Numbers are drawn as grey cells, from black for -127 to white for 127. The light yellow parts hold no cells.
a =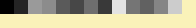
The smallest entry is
-126
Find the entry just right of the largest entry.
-10
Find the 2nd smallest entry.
-91
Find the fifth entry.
-37

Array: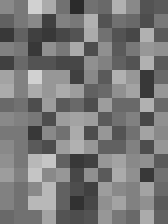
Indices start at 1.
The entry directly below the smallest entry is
-7
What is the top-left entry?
9
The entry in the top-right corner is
-37
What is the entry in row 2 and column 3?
9
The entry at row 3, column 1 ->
-71
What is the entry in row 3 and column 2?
-30
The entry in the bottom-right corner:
-30
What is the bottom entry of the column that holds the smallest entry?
-50
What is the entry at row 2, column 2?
-7
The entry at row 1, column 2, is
-7
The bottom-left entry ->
-22
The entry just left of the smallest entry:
-14
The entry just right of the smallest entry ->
-14
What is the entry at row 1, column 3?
81

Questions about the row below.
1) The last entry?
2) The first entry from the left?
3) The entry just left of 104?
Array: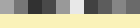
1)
-21
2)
38
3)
25

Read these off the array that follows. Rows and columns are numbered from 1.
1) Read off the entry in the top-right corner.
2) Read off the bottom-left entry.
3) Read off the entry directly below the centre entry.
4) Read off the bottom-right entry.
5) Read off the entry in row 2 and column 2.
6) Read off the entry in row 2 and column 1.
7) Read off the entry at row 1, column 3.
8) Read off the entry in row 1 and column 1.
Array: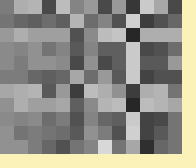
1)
-54
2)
17
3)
60
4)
-11
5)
-24
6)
-11
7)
52
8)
-3

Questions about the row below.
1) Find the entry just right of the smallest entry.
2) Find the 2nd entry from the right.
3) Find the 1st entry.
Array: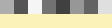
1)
23
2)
-28
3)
45

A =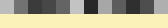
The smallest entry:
-87
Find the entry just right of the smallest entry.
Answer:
39

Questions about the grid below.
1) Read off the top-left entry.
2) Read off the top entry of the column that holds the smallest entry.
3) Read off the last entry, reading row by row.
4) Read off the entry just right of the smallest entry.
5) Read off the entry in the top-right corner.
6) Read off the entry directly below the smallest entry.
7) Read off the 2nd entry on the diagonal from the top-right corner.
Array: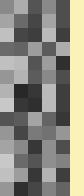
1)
9
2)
44
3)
-27
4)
-72
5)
-49
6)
-72
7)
36

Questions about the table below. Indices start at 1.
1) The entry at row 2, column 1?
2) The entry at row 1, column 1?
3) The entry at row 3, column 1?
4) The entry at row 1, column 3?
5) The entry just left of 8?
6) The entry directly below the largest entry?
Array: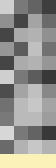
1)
16
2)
79
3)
-58
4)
-28
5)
64
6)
-21

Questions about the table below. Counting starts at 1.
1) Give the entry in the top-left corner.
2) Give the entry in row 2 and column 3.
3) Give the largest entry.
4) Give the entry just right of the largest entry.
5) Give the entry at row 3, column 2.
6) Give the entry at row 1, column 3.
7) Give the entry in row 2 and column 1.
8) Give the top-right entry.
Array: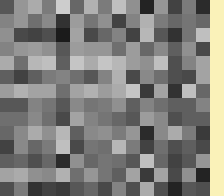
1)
-40
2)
-16
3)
77
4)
-24
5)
-54
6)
43
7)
3
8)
-84
